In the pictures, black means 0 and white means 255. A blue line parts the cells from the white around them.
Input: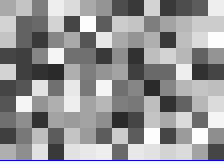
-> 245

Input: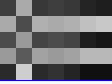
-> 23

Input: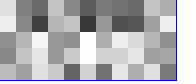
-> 143

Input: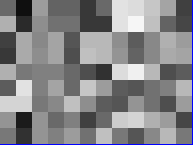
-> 156

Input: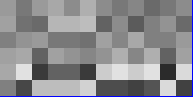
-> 161

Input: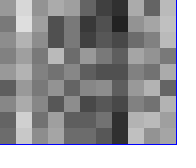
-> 179

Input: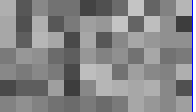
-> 175

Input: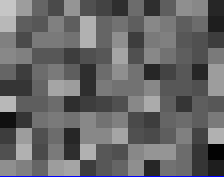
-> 177
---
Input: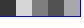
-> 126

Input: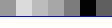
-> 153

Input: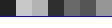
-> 105

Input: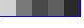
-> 95

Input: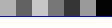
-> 119

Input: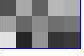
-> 118

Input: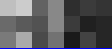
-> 82

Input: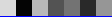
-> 115

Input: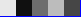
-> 109
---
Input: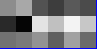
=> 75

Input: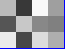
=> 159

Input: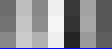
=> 87

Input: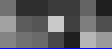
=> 31

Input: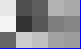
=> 170

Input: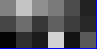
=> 34

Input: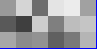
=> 161

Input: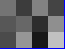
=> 68

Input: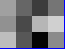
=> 117

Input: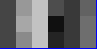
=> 98
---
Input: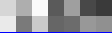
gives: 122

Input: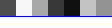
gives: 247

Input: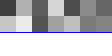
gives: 235

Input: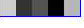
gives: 51

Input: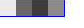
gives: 104

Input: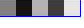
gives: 20

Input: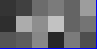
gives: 93

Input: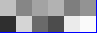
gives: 213

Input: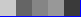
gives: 101
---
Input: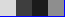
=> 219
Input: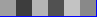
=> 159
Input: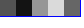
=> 83
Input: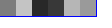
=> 125
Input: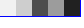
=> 241
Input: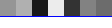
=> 149
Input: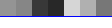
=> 148
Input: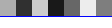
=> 174
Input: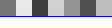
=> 118
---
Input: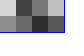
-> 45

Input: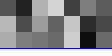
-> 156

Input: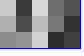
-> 188

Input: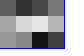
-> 229

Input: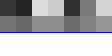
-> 141

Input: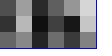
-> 16

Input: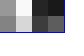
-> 61

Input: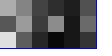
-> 60

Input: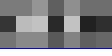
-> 194

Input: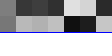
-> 177
